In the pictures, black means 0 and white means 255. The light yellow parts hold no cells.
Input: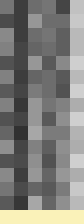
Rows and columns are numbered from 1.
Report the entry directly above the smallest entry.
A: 69
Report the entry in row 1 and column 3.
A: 109
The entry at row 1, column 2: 61
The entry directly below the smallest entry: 69
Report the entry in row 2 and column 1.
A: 75
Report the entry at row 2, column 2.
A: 61
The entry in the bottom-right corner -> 185
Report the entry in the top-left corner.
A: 117
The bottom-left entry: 89
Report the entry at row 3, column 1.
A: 137
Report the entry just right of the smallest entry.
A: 167
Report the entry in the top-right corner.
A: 193
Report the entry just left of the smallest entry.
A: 101

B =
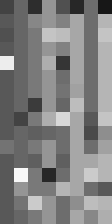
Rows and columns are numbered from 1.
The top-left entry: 67
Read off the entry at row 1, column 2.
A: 102
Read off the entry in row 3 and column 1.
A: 80
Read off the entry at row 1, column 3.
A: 45
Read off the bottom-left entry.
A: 88
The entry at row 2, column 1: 88
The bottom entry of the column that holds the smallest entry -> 174
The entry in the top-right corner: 23
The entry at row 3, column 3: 121
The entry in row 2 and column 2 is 102
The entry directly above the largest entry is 102
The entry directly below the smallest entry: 181
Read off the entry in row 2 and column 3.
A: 135
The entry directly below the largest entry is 149

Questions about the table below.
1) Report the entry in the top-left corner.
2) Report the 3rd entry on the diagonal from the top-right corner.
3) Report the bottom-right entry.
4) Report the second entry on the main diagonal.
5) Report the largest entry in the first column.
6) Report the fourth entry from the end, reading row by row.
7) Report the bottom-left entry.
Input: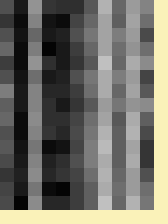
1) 80
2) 125
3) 118
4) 11
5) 125
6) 192
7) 74

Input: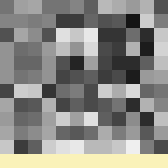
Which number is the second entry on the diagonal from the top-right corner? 205
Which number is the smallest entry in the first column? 68
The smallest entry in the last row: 60
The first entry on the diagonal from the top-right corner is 81
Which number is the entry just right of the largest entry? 124
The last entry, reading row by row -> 74
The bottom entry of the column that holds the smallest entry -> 239
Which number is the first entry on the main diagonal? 116
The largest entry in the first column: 199
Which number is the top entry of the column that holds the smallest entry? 154
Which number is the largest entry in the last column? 211
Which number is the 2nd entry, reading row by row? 160
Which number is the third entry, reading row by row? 166
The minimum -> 20
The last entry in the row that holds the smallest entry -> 124
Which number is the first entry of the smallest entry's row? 132
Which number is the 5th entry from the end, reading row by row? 185
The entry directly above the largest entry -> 154
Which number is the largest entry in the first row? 185
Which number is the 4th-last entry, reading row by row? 199
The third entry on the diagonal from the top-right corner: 109
